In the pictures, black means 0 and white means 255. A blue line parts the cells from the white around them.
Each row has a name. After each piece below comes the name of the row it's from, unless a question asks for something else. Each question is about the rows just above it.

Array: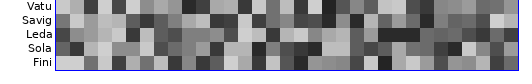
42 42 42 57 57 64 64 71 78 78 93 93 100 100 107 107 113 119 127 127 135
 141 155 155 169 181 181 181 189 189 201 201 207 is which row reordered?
Savig
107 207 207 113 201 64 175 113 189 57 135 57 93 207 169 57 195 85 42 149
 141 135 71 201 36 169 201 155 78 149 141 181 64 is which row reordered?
Fini
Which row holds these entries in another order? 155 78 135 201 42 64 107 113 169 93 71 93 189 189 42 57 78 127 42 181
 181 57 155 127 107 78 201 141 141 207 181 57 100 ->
Sola
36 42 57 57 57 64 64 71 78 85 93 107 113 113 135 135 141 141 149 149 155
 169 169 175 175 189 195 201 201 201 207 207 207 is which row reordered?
Vatu
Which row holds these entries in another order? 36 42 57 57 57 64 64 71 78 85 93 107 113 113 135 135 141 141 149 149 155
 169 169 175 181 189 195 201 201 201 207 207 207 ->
Fini
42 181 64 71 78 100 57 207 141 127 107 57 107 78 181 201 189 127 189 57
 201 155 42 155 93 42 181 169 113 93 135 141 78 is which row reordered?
Sola
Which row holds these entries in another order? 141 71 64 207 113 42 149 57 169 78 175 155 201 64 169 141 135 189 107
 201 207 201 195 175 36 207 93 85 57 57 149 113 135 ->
Vatu

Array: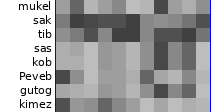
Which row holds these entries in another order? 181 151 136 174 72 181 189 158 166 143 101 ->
gutog
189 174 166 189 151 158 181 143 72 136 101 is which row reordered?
sas
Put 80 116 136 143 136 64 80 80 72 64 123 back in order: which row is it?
sak
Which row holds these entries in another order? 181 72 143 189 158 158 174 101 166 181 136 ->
Peveb
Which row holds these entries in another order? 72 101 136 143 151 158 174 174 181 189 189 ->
kob

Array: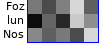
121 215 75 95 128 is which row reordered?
Foz
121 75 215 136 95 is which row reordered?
Nos
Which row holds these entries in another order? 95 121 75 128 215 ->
Foz
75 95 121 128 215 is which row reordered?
Foz

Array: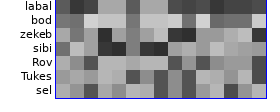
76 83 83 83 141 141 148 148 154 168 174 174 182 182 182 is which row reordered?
sel
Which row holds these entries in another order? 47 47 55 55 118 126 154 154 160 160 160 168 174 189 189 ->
zekeb
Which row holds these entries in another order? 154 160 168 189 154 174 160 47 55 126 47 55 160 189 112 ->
sibi
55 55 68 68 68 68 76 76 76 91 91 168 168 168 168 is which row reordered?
labal
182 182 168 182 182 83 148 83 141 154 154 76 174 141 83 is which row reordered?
Rov
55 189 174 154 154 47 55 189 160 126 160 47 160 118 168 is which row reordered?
zekeb
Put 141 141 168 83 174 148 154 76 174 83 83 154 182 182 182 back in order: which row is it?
Tukes

